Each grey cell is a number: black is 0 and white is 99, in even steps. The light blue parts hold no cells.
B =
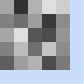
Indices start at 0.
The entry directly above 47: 54
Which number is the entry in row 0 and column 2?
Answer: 69
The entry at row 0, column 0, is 65
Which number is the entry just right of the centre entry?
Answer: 29
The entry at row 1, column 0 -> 50
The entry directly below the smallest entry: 43
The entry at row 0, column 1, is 19

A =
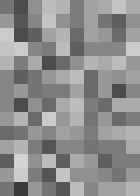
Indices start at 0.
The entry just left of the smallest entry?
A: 45
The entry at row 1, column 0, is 59
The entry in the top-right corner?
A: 66
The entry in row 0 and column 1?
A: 29
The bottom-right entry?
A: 70
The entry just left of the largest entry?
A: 37
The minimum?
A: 22
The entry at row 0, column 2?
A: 56
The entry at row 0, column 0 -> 45
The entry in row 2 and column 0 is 79
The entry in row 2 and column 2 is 37
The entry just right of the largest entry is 56
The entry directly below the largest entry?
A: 79
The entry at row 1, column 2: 52

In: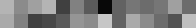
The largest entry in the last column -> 74
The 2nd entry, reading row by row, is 54
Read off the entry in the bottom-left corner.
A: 66
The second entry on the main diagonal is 50
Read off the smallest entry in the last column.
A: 42
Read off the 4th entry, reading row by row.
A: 70
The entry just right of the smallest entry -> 38
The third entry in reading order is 62
